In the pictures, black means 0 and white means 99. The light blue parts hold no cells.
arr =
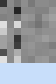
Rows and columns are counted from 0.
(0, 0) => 20
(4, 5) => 53
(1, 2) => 14
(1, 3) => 53
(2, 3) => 59
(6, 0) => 62
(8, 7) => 52
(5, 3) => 53
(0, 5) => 54
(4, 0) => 78
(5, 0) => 62
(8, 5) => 58
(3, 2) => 84
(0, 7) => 52
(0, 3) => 55
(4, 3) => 58
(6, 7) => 49
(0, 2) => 46
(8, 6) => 59
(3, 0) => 86
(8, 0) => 87
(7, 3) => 54
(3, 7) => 58

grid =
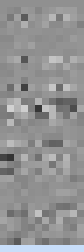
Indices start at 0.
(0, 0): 56
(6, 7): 55
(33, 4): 58
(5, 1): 53
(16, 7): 71
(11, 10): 59
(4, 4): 57
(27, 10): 60
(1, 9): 61
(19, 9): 58
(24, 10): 55
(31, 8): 67
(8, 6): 61
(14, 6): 54
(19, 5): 58
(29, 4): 59
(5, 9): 56
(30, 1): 42
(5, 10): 60
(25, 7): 56
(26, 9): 56
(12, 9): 75
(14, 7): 44
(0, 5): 56
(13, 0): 52
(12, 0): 58
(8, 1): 62
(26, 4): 56
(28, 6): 57
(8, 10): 68
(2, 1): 47
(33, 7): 58
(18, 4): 57
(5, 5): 54
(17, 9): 57
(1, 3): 59
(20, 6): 45
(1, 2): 52
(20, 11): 53

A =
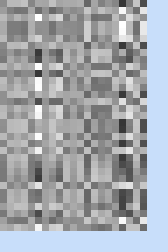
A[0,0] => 55
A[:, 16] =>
[52, 63, 73, 68, 68, 74, 51, 49, 45, 71, 51, 75, 71, 54, 57, 71, 75, 54, 53, 74, 50, 75, 49, 46, 45, 46, 75, 46, 47, 60, 45, 64, 67]
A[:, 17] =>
[21, 96, 58, 99, 98, 90, 22, 67, 42, 51, 73, 67, 51, 22, 87, 52, 73, 21, 22, 63, 23, 76, 23, 29, 41, 53, 84, 28, 26, 26, 40, 97, 40]
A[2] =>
[72, 60, 70, 62, 70, 99, 61, 74, 84, 48, 63, 50, 65, 43, 46, 46, 73, 58, 85, 69, 56]
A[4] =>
[66, 48, 48, 45, 68, 55, 56, 45, 56, 55, 54, 52, 80, 56, 70, 63, 68, 98, 72, 44, 90]
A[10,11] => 67
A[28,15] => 65
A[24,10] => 61
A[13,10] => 66
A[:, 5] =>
[65, 43, 99, 56, 55, 81, 61, 22, 28, 98, 22, 97, 98, 70, 30, 98, 95, 69, 66, 98, 55, 94, 54, 41, 28, 23, 88, 42, 45, 82, 29, 45, 95]
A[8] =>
[47, 66, 58, 65, 47, 28, 62, 56, 40, 73, 61, 73, 46, 77, 67, 71, 45, 42, 32, 60, 48]
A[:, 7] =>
[75, 41, 74, 45, 45, 56, 74, 45, 56, 76, 43, 70, 76, 77, 41, 75, 67, 76, 76, 72, 72, 66, 71, 64, 56, 51, 61, 66, 67, 79, 57, 42, 79]
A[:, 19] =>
[76, 43, 69, 44, 44, 53, 75, 49, 60, 72, 47, 65, 72, 77, 43, 72, 63, 77, 76, 67, 73, 61, 73, 68, 60, 55, 57, 69, 70, 78, 61, 43, 75]
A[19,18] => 86
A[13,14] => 48
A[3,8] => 57
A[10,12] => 61
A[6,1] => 72
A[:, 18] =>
[48, 63, 85, 72, 72, 86, 46, 37, 32, 82, 41, 87, 82, 52, 51, 82, 88, 51, 49, 86, 42, 89, 41, 35, 32, 33, 88, 35, 37, 62, 32, 65, 75]
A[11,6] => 60
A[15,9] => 50
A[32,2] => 75
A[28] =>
[49, 71, 66, 72, 48, 45, 63, 67, 52, 71, 64, 72, 40, 72, 57, 65, 47, 26, 37, 70, 35]
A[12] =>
[70, 62, 72, 65, 68, 98, 61, 76, 84, 50, 64, 52, 61, 45, 45, 46, 71, 51, 82, 72, 50]
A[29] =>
[61, 69, 75, 74, 58, 82, 63, 79, 74, 59, 66, 62, 46, 55, 44, 51, 60, 26, 62, 78, 33]
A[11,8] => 83
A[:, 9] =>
[66, 59, 48, 54, 55, 48, 67, 71, 73, 50, 69, 47, 50, 64, 64, 50, 47, 64, 65, 48, 68, 47, 69, 72, 73, 73, 47, 72, 71, 59, 73, 58, 53]
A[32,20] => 42
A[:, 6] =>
[64, 56, 61, 56, 56, 57, 64, 59, 62, 61, 59, 60, 61, 64, 57, 61, 59, 64, 64, 59, 64, 58, 64, 63, 62, 61, 58, 63, 63, 63, 62, 56, 62]
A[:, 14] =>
[50, 74, 46, 70, 70, 60, 51, 75, 67, 45, 76, 49, 45, 48, 77, 45, 51, 48, 49, 47, 53, 52, 53, 60, 67, 71, 56, 59, 57, 44, 66, 74, 43]

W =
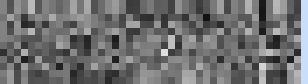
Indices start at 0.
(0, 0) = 51
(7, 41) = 51
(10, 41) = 55
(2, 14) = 40
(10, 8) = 46
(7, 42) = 17
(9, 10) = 32
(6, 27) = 55
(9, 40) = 29
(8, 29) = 35
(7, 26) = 47
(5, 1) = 48
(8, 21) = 40
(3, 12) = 56
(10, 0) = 48
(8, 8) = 47
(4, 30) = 47
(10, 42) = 70
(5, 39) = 12
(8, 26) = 52
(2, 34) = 34
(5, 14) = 46
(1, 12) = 65
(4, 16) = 62
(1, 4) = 72
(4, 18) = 23
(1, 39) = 70
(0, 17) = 48
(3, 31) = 17
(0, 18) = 23
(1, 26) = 44
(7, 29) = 47
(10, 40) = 16
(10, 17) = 36
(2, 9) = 51
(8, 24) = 54
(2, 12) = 56
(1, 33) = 50
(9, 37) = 82

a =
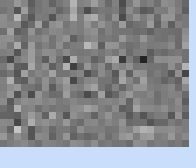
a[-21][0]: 48
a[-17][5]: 44
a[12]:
[49, 55, 59, 46, 45, 41, 55, 36, 49, 58, 51, 49, 57, 63, 46, 40, 50, 40, 49, 57, 58, 49, 47, 49, 52, 42, 53]
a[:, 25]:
[47, 49, 44, 50, 42, 42, 41, 47, 56, 45, 56, 38, 42, 50, 54, 52, 57, 44, 51, 48, 47]
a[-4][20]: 43
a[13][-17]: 46
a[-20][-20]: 49
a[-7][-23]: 53
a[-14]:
[49, 51, 33, 51, 61, 49, 55, 54, 48, 54, 47, 46, 47, 50, 46, 50, 46, 54, 42, 48, 49, 36, 44, 41, 45, 47, 44]
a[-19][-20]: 33
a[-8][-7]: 48
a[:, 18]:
[47, 54, 48, 40, 45, 49, 43, 42, 48, 56, 38, 52, 49, 59, 39, 40, 35, 41, 51, 60, 42]
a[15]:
[43, 38, 68, 50, 52, 43, 49, 45, 47, 46, 54, 55, 63, 58, 49, 46, 54, 37, 40, 63, 53, 53, 51, 55, 48, 52, 44]
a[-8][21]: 52
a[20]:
[45, 48, 51, 53, 48, 44, 51, 50, 48, 46, 55, 53, 48, 55, 46, 48, 45, 46, 42, 55, 54, 46, 49, 48, 45, 47, 42]
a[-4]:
[53, 52, 28, 47, 67, 53, 56, 52, 49, 59, 46, 42, 52, 53, 47, 52, 49, 57, 41, 43, 43, 33, 40, 40, 48, 44, 48]
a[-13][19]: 38
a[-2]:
[59, 47, 56, 49, 33, 54, 52, 38, 47, 58, 38, 44, 40, 43, 52, 43, 48, 58, 60, 49, 59, 61, 48, 50, 59, 48, 53]
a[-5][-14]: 39
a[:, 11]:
[50, 45, 49, 48, 48, 45, 49, 46, 48, 40, 52, 45, 49, 42, 49, 55, 51, 42, 55, 44, 53]
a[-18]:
[54, 52, 53, 35, 42, 62, 38, 55, 58, 46, 51, 48, 58, 48, 57, 50, 45, 60, 40, 44, 46, 60, 38, 53, 37, 50, 47]
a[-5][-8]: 44
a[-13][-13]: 44
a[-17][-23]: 57
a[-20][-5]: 49
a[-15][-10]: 47
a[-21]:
[48, 49, 59, 52, 36, 45, 48, 39, 46, 50, 70, 50, 52, 61, 51, 41, 50, 30, 47, 58, 47, 50, 43, 55, 53, 47, 40]
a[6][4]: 60

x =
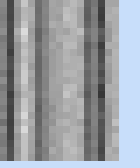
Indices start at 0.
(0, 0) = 53
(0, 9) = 67
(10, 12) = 40
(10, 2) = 60
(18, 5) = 41
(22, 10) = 70
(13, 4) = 68
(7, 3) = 75
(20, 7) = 59
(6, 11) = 63
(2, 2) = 57
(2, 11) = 63
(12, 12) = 39
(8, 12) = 39
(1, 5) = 42
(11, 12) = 41
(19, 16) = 72
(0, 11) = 67
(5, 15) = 59
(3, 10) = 72
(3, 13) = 48
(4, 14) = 37
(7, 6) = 54
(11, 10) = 67
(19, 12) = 37
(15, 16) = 68
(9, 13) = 50
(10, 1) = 27
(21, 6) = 49
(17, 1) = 25
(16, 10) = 66
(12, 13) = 47
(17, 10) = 66
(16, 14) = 38
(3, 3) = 76
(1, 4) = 67
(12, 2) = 59
